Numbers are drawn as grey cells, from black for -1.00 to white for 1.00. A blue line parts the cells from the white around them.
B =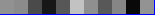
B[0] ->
0.14
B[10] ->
0.15
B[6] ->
0.12
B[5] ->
0.52

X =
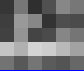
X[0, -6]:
-0.58
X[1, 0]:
-0.51
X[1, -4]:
0.06
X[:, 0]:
[-0.58, -0.51, -0.49, 0.54, -0.10]
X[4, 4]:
-0.34
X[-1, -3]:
-0.29
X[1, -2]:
-0.39
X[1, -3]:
-0.60
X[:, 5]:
[-0.07, -0.41, -0.08, 0.27, -0.19]

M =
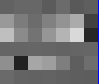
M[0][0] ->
-0.23
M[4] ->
[0.12, -0.73, 0.30, 0.24, -0.01, -0.26, -0.14]
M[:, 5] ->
[-0.30, 0.34, 0.70, -0.21, -0.26, -0.26]
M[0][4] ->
-0.16
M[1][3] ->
0.01
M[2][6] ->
-0.70
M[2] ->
[0.50, 0.09, -0.10, 0.18, 0.41, 0.70, -0.70]
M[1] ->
[0.20, -0.03, -0.15, 0.01, 0.15, 0.34, -0.49]
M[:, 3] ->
[-0.29, 0.01, 0.18, -0.21, 0.24, -0.22]
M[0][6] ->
-0.26

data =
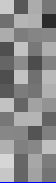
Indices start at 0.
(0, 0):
0.59
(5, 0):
-0.39
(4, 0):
-0.21
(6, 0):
-0.31
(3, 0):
-0.38
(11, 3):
-0.03
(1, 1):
0.42
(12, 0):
0.56
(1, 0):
-0.13
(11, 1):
-0.20
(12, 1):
-0.21
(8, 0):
-0.07
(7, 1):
-0.21
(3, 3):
0.37
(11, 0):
0.68
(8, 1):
0.41
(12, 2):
0.27

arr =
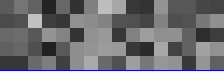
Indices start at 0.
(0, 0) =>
-0.29
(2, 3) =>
0.16
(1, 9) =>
-0.37
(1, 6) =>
0.10
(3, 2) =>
-0.38
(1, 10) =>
-0.47
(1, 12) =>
-0.38
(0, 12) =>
-0.32
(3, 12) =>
-0.48
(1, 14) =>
-0.06
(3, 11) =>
0.32
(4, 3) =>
-0.01
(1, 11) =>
0.02
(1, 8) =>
-0.36
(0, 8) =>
0.31
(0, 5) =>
-0.61
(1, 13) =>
-0.35
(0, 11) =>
0.15
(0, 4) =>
-0.19
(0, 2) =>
-0.23
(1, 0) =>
-0.41
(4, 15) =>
-0.25
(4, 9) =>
0.24
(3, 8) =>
0.20

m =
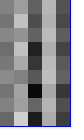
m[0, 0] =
0.02
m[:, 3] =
[0.43, 0.39, 0.47, 0.36, 0.46, 0.49, 0.31, 0.41, 0.34]
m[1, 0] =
-0.09
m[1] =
[-0.09, 0.51, -0.39, 0.39, -0.43]
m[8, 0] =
-0.19
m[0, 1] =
0.23
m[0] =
[0.02, 0.23, -0.24, 0.43, -0.35]
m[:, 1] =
[0.23, 0.51, 0.15, 0.51, 0.33, 0.01, 0.28, 0.25, 0.62]
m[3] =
[-0.14, 0.51, -0.74, 0.36, -0.47]

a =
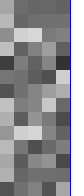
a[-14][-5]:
0.30
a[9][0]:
0.18
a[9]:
[0.18, 0.62, 0.67, 0.04, -0.22]
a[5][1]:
-0.11
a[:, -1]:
[-0.22, -0.11, 0.00, -0.25, -0.61, 0.62, 0.36, -0.18, -0.41, -0.22, -0.02, -0.42, -0.15, 0.30]
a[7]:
[0.51, -0.01, 0.05, 0.56, -0.18]
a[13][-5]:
-0.36
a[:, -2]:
[-0.19, -0.11, -0.04, 0.24, 0.04, -0.37, 0.23, 0.56, -0.05, 0.04, -0.17, 0.15, -0.13, -0.35]
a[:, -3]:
[-0.20, -0.13, 0.69, 0.01, -0.23, -0.27, 0.04, 0.05, 0.16, 0.67, -0.38, 0.06, -0.12, 0.01]
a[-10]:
[-0.51, -0.02, -0.23, 0.04, -0.61]
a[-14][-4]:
-0.15
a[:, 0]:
[0.30, 0.44, 0.11, 0.50, -0.51, -0.08, -0.35, 0.51, 0.38, 0.18, 0.45, 0.31, 0.39, -0.36]
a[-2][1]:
-0.20
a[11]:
[0.31, -0.28, 0.06, 0.15, -0.42]
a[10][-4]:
-0.07
